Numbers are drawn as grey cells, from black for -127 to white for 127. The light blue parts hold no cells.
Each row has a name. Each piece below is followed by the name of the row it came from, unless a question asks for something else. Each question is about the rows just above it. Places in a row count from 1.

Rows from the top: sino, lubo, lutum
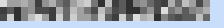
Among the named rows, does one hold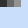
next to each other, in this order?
yes
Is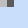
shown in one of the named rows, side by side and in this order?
no
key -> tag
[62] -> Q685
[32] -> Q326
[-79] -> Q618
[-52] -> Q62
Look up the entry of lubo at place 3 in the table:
Q618
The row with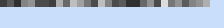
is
lubo
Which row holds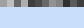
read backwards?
sino

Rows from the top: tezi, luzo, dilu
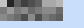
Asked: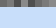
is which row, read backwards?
dilu
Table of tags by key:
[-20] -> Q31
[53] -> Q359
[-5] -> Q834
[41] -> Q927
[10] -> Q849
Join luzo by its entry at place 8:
Q849

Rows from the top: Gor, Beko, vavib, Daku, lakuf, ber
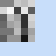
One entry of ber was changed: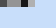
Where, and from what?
1, [-34]
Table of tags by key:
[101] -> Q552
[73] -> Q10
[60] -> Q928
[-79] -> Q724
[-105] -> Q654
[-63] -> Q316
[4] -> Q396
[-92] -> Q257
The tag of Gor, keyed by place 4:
Q928
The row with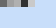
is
Daku

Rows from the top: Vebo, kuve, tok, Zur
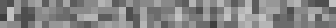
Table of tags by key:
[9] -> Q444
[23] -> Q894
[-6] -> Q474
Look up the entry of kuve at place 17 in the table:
Q444
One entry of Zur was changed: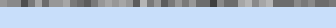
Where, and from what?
38, [53]
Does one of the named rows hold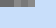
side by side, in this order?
yes
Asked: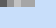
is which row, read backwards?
tok

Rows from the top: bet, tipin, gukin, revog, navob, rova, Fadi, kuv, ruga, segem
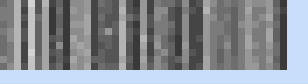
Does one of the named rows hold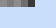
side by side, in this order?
yes
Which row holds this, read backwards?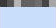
segem
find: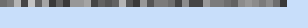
revog
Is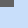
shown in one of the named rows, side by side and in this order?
yes
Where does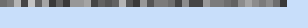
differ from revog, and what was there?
36, [24]
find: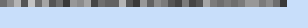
segem

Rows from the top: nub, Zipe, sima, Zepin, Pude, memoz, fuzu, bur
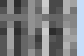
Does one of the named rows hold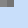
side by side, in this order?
yes
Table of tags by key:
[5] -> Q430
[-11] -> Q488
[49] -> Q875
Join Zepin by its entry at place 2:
Q430
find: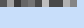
fuzu

